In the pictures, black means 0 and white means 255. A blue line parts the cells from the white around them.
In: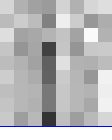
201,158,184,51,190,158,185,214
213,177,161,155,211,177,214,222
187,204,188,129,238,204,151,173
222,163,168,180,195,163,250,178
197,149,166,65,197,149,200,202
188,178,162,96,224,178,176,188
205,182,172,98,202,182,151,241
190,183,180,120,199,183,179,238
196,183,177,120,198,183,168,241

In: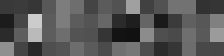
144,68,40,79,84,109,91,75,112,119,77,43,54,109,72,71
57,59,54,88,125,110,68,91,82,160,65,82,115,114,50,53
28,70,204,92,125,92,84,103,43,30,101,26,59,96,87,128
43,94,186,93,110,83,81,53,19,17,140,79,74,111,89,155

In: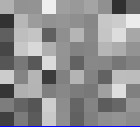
64,123,91,201,143,97,128,143,147,139
177,146,147,238,159,153,164,144,48,98
50,183,156,146,149,143,135,199,204,235
95,190,196,96,143,181,137,197,221,167
70,199,217,175,148,131,134,182,172,147
86,120,88,219,147,98,136,135,118,130
204,132,181,60,129,180,131,98,189,188
53,175,180,127,136,124,120,160,222,128
125,100,85,206,141,101,132,92,103,150

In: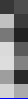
213,171
55,77
193,59
120,33
218,90
221,130
158,41

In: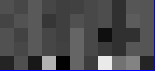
36,79,24,178,2,101,61,234,114,131,36
80,71,89,70,63,65,72,77,48,86,85
68,82,89,54,63,80,72,77,48,92,85
81,66,89,70,63,101,72,15,48,48,85
81,71,89,70,65,101,72,58,48,86,85

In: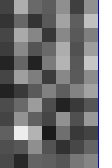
73,40,99,95,85,119,133
67,174,105,93,143,63,144
52,103,51,89,163,94,192
70,170,134,55,136,89,127
61,137,84,105,173,81,158
36,101,34,123,180,88,198
69,159,126,60,136,90,140
34,57,90,129,94,131,163
76,105,156,77,34,57,85
68,147,96,69,145,80,153
96,237,179,27,111,57,67
79,87,143,83,49,71,99
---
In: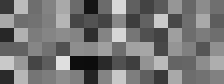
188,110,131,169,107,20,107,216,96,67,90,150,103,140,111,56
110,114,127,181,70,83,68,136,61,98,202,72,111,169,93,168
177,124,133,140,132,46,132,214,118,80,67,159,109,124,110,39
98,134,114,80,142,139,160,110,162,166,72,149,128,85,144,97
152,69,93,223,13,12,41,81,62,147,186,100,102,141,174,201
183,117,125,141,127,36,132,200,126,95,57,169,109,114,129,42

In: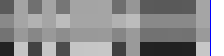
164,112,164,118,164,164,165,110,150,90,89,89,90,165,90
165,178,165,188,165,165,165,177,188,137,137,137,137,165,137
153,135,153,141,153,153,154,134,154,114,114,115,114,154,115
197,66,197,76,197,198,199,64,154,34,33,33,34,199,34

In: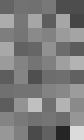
114,112,120,77,77,100
119,166,93,166,69,172
117,138,130,155,164,126
98,102,145,108,91,168
131,116,128,159,179,155
133,79,109,111,97,93
115,115,131,136,156,112
147,192,112,179,138,93
121,113,117,109,150,132
128,74,97,37,219,151

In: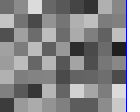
139,219,103,88,69,51,176,135,110
115,73,147,117,176,191,124,128,196
160,108,189,108,171,127,97,191,80
124,188,96,152,45,74,107,31,161
188,102,182,86,164,78,119,136,156
126,131,132,74,99,101,110,75,177
89,54,182,101,210,166,125,219,128
154,171,147,128,92,92,140,201,60

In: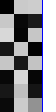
202,205,1
8,26,200
5,198,216
200,2,21
23,195,198
215,6,8
191,21,23
204,146,10

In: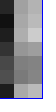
161,179,38
168,186,17
174,204,30
150,158,51
127,131,72
122,133,79
169,186,29
